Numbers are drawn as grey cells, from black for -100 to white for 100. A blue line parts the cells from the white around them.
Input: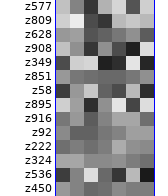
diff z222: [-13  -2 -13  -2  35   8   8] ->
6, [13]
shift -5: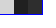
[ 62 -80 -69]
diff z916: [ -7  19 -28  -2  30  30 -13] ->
4, [3]
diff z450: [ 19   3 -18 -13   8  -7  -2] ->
6, [-2]
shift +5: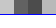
[ 61 -18 -35  50]
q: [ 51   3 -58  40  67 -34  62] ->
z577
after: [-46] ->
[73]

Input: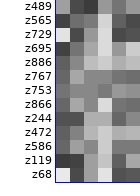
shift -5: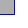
[32]
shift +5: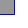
[24]
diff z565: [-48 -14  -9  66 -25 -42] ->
3, [-4]
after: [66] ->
[-25]
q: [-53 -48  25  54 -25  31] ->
z119
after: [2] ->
[43]

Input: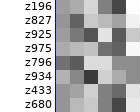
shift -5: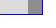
[67 67  6]
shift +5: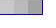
[62 50 33]
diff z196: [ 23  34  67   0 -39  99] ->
5, [-44]

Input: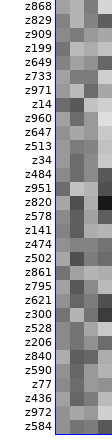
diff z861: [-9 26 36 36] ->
3, [41]
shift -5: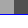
[ 26 -42]

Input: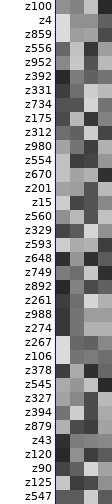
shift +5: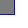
[2]
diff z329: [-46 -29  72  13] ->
3, [67]
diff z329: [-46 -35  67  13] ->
2, [-29]
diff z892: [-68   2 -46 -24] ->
3, [-41]

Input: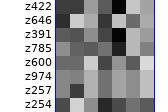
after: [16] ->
[-29]
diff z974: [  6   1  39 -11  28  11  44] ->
7, [50]
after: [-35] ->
[11]

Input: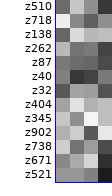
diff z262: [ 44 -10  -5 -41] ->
4, [-47]
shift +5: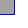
[33]

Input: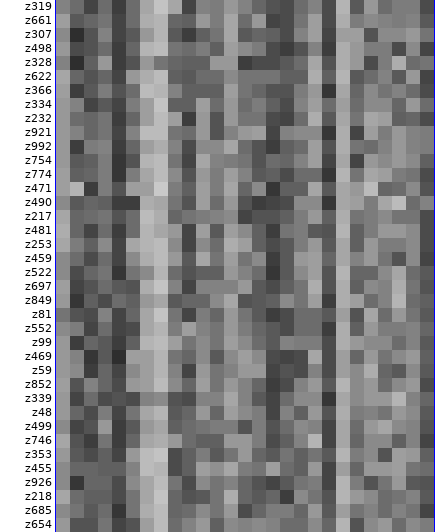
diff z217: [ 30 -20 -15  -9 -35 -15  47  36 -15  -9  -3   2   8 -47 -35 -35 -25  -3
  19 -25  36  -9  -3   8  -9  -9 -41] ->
9, [-20]
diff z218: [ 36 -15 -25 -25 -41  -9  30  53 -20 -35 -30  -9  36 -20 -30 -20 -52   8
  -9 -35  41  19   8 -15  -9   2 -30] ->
1, [30]
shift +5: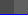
[-36 -20]
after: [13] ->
[30]

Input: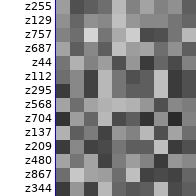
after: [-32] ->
[-26]
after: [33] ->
[61]
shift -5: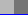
[ 39 -13]
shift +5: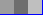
[28 -9 55]

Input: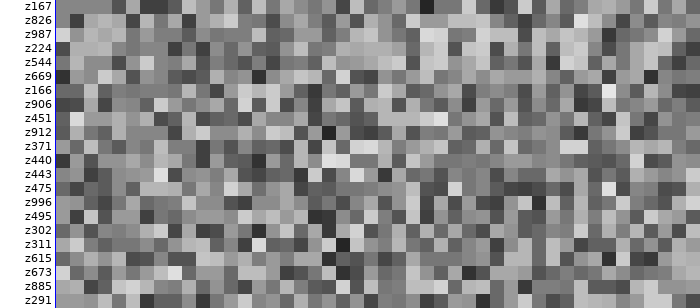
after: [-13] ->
[15]
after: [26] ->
[-18]
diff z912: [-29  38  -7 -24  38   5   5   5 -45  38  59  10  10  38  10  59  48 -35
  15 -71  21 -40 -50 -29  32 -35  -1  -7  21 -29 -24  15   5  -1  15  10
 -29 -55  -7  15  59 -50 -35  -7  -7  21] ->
19, [21]
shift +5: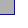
[43]
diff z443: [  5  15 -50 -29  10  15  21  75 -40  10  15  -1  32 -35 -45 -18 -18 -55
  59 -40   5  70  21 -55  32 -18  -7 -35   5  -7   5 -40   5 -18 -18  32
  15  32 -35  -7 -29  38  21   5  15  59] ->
16, [-24]

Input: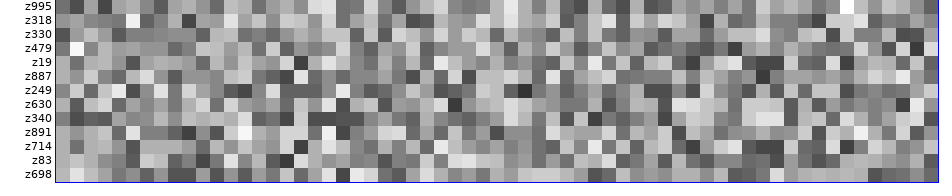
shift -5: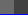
[-22 -54]
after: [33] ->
[22]
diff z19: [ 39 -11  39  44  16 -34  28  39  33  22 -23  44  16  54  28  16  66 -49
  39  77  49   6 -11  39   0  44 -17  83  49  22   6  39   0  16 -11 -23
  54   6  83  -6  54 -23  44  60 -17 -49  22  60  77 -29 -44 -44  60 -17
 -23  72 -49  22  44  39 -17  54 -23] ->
11, [-17]
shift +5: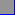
[21]
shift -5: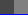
[-49  -5]

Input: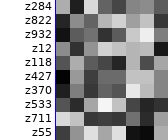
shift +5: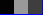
[-93  25 -46]
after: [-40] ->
[30]
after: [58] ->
[87]
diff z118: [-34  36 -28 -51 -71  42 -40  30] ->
4, [-45]

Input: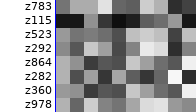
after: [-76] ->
[-26]
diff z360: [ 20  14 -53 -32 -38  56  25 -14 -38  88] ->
9, [-32]
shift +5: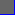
[-15]

